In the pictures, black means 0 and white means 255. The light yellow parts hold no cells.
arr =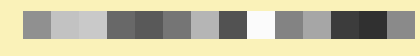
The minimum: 48
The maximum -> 251
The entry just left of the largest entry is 82
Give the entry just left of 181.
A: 117

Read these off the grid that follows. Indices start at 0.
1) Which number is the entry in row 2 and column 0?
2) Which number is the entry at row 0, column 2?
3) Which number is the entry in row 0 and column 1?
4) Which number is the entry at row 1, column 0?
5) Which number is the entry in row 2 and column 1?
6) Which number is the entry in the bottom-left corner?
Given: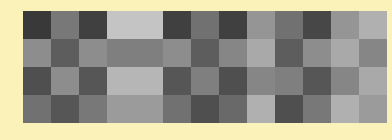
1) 79
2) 64
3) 120
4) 141
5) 141
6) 113

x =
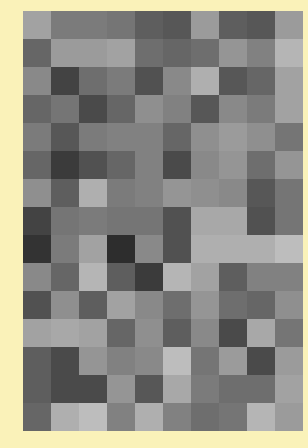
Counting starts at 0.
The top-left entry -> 162
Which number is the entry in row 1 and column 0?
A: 102
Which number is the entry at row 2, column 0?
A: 137
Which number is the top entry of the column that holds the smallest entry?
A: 117
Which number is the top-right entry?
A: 155
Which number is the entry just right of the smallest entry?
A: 137
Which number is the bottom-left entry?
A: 102
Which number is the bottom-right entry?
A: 155
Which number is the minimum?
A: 45
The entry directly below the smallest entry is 94
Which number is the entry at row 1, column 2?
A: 155
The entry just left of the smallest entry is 162
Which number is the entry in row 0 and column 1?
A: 123

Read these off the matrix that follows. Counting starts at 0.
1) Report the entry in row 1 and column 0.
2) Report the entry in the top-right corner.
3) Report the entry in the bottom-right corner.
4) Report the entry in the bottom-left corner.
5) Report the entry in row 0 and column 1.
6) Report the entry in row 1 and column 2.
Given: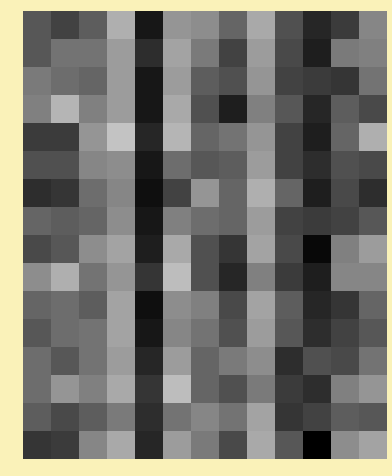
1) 87
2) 134
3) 163
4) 53
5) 66
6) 115
